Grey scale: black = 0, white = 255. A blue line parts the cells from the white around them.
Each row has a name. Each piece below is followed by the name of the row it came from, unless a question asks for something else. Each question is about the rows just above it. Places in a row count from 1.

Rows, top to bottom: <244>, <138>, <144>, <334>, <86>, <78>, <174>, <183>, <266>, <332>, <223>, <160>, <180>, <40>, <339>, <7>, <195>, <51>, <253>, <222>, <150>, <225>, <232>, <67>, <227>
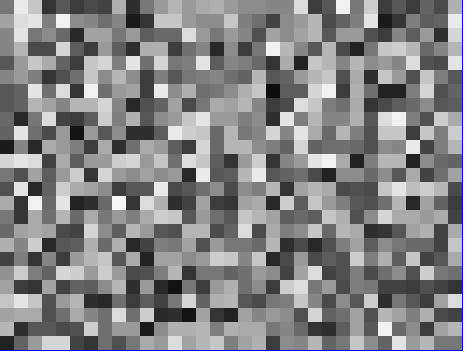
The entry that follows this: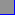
[205]
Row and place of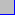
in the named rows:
<40>, 30

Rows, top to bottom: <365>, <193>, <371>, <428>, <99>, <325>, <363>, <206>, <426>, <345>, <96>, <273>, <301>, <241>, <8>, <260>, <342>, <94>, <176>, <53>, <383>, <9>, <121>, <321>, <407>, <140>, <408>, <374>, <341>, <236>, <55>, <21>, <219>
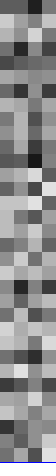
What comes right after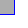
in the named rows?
[196]
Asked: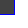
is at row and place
<428>, 4
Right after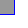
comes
[137]

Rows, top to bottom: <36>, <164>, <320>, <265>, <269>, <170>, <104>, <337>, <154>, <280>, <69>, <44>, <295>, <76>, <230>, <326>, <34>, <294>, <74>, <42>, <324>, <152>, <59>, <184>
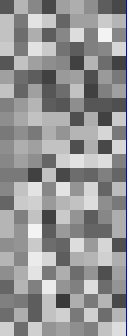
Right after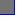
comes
[93]
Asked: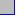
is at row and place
<76>, 9
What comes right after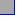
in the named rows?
[194]
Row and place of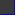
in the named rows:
<152>, 5

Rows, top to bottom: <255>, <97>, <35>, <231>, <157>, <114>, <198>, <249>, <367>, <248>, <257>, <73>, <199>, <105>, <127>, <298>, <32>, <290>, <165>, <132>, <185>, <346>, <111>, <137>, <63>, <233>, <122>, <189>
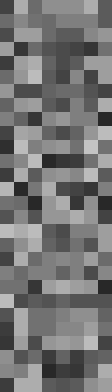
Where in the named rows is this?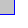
<257>, 7
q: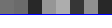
<127>
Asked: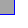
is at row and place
<248>, 2
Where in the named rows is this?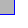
<105>, 1
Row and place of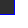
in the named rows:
<257>, 1
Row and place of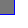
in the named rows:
<105>, 3

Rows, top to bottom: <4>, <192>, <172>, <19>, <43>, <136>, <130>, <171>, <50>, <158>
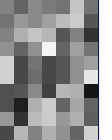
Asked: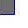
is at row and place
<136>, 3
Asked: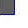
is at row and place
<50>, 7
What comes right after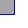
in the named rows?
[100]
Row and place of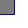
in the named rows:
<4>, 4

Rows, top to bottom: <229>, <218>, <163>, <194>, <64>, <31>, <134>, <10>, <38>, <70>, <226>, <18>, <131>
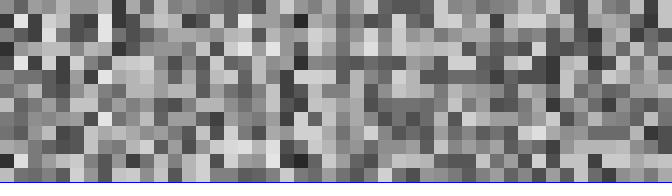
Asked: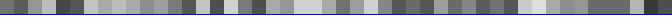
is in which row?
<70>
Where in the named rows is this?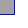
<226>, 36
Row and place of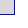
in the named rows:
<226>, 17
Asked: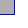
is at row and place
<134>, 38
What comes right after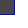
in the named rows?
[86]

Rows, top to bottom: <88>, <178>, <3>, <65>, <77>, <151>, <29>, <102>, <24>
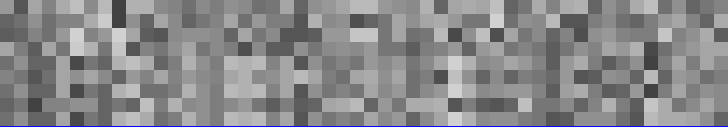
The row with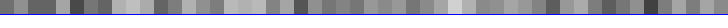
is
<77>
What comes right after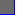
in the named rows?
[152]
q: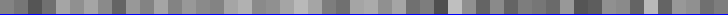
<151>
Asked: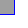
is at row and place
<29>, 41

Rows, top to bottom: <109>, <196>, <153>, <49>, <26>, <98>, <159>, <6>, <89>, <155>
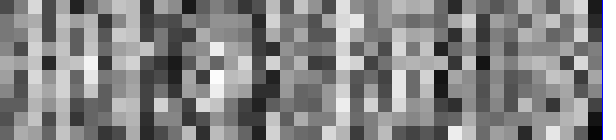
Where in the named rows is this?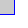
<153>, 9
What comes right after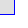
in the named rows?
[140]

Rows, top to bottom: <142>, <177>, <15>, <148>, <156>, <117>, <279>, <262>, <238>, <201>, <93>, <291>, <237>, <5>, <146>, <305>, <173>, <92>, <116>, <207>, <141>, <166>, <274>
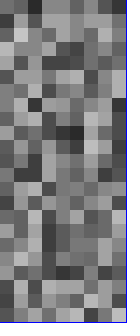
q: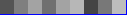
<274>
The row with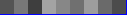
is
<291>
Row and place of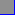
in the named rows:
<5>, 9
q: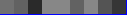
<142>

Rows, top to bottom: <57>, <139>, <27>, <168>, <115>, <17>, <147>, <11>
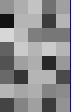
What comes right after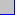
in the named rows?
[113]
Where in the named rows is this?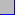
<27>, 2
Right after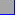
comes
[174]

